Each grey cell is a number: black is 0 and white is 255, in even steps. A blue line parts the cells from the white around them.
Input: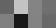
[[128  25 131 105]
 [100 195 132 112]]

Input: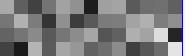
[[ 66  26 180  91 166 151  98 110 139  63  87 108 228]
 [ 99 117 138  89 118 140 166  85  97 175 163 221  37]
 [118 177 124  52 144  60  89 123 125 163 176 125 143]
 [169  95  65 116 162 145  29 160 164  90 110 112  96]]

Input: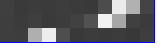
[[ 62  61 175 237  78  57  60  58  60  56  62]
 [ 62  59  63  58  60  65  81 241 167  64  59]
 [ 63  58  60  59  61  59  57  76 235 177  68]]

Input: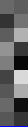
[[ 87  53]
 [105  15]
 [ 87 172]
 [ 67 217]
 [126   8]
 [147  56]
 [ 93 178]
 [ 51 115]
 [105  93]]

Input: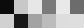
[[209  24 163 188 221 222]
 [ 11 200 231 122 233 108]]

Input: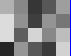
[[ 38 150  88  59 210]
 [220  94 213 136 189]
 [220 145  62 148 118]
 [177 136  54  87 158]]
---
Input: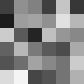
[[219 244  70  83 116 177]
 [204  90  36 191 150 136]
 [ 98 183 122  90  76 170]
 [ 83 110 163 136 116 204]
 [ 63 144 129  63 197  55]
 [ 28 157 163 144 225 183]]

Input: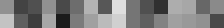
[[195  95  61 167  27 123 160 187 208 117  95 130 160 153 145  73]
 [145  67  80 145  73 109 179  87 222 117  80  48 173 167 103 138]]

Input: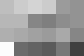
[[252 107  99  91 120  64]
 [190 204 212 204 155 147]
 [183 183 134 127 141 147]
 [175 169 161 155 169 134]]

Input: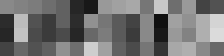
[[137 130 124 110  97  38  24 153 161 168 118 200 110 153  67  82]
 [ 67 104  82  97 145 110 206 161  97  75 118  52 168 175 137 104]
 [ 44 188  82  59  97  44 145 118  90  67 137  16 161 145 175 212]
 [ 38 194  75  59  75  38 104 124  90  59 137  24 153 130 175 219]]

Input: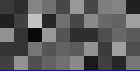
[[146  52  10 152  85  46  46  79 105  91]
 [ 65 146  79  98 112 138  26  65  39 118]
 [ 58  46 132 112  71 152  71 126 132  33]
 [ 52  52 118  85  98  91 146  58 159  79]
 [ 33  65 194  39 112  71 138 105  98 159]]

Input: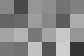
[[164 179 120 164 199 149]
 [135  72 149 141 114 128]
 [120 114 193  86 206  52]
 [100 106 157 135  93 172]]

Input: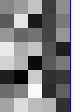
[[234 172 195  82  31]
 [211 179  11  90 122]
 [164 219 187 179  49]
 [150 103 115  68 150]
 [135 156 195  61 142]
 [109 129 250  43  96]
 [ 90 227  24  68 122]
 [ 31   4 203  49  55]]

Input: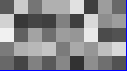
[[241  97 163 111 157 150 233  75  82]
 [210  56  69  63 129  63 217 142 157]
 [123 176 184 196 123 169 150 190 217]
 [104  69 129  89 135  50 142 111  82]
 [ 89 203 117 176 176 225  63 157 104]]
